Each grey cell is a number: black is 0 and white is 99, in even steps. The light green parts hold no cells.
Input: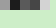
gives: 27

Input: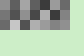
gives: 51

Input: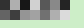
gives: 68

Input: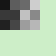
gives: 61

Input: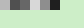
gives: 55

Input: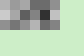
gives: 42

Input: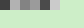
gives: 29
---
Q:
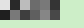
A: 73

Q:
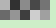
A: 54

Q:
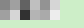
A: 38

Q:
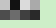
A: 85

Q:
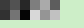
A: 15

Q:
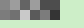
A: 39

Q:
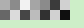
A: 94

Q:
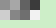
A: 38

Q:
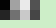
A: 91

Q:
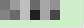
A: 74
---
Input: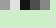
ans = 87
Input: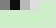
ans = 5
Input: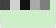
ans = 81
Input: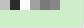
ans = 17
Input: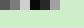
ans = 48
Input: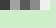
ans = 63
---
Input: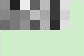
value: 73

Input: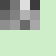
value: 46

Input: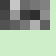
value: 41

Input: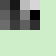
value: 9

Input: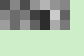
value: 70

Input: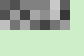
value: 50

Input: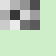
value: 70

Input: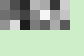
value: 66
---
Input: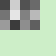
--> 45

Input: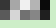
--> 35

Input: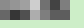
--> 40

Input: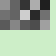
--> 44

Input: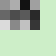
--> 40

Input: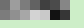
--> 48

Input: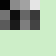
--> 45
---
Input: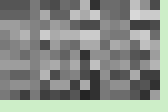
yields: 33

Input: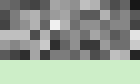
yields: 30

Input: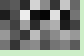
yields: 16

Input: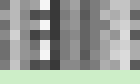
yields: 58

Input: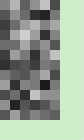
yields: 37
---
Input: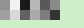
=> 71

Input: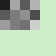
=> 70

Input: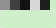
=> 84

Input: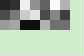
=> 56

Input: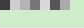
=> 46

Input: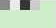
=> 79
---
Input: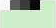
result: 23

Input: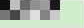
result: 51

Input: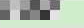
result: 20

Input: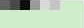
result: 84

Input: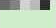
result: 72

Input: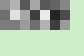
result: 24

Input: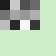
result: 96
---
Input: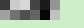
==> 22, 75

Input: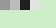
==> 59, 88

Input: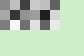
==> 53, 91

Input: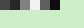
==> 27, 5

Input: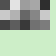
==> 31, 48

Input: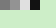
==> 47, 7

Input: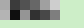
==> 66, 49

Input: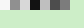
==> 96, 48

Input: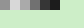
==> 57, 11

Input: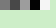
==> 47, 95
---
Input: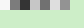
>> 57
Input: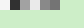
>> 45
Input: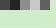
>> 37
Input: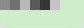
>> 76
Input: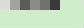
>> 22
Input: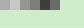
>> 41
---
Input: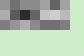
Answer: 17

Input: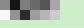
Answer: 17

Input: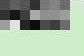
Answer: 24

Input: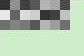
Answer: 85

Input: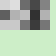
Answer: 74

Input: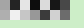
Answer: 77

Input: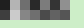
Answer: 52

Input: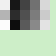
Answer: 31

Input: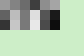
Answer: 47
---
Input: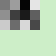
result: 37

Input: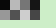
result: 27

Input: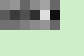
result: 6

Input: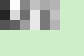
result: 75

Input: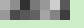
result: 24

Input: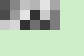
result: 48

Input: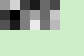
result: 77

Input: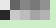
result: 69

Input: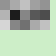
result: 30
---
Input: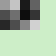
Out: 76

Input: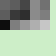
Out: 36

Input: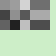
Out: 61

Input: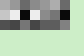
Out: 59

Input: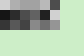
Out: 68

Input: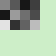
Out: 34

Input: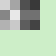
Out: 64

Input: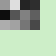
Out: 86

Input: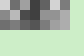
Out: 43
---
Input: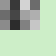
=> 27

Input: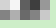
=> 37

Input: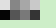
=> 52

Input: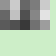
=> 31

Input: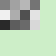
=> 67

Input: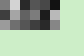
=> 48

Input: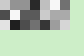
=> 79

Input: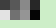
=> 34

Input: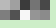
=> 23

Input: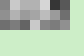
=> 73
